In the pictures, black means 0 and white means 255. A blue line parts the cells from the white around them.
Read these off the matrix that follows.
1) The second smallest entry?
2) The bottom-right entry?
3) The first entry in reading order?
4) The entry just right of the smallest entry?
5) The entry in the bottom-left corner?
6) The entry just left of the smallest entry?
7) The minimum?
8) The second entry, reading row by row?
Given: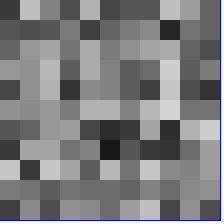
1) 37
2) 78
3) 58
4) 86
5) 64
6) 130
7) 24
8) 190

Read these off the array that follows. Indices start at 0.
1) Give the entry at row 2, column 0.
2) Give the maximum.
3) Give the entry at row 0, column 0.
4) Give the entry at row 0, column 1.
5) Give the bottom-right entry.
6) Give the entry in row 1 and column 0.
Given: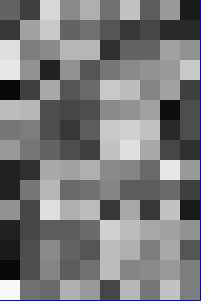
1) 223
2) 247
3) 99
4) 63
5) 125
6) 55

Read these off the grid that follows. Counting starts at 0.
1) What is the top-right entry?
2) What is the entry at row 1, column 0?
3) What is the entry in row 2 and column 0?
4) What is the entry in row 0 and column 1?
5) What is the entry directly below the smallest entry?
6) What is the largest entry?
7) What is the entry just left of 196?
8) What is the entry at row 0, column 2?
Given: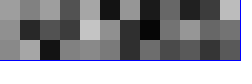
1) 188
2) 144
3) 137
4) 129
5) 109
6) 196
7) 60
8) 158

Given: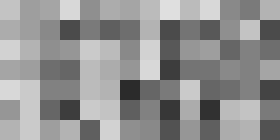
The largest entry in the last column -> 179
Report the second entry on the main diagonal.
158
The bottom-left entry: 179
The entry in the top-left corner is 195
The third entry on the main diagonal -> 143
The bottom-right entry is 82
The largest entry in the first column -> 216
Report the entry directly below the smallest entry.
95
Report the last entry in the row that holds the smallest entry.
68
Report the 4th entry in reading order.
216
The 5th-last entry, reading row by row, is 150
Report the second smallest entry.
49
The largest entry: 223
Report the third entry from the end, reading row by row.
172
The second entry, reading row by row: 158
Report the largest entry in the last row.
210
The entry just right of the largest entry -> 187
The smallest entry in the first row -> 122
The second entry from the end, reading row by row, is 179
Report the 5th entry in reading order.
143
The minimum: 43
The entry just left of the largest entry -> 187
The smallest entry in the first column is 150
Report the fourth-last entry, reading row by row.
95

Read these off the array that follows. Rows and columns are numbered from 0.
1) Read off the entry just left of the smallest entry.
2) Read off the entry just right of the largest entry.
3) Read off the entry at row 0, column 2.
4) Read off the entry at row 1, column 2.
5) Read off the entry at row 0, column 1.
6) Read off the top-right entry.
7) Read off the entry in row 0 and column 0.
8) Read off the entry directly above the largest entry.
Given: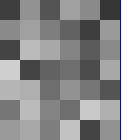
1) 138
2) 68
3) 84
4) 126
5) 146
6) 54
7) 62
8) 68

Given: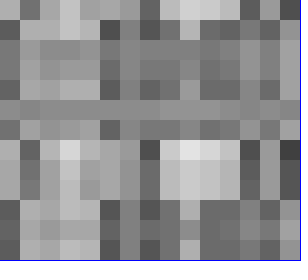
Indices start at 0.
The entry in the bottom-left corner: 92
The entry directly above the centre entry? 140
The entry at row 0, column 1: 113
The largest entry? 227
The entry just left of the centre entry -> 134
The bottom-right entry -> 147
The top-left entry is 175
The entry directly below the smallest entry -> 85
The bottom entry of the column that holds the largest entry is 175
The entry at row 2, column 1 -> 154
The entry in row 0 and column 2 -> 167
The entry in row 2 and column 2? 140
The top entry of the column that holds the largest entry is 208
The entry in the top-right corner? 79
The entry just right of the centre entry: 120
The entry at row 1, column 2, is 175
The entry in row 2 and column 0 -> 120
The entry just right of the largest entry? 214
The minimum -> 64
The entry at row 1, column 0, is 92
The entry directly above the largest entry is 134
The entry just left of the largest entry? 202

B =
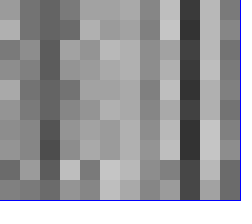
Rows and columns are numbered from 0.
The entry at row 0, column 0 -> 155
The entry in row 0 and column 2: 100
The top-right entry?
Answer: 122
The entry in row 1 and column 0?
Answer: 176
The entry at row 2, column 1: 141
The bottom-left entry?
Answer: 128
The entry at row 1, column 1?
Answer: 115
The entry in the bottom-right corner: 107
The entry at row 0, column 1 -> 115
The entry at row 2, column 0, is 122
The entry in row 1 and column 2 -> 100
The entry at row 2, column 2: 92
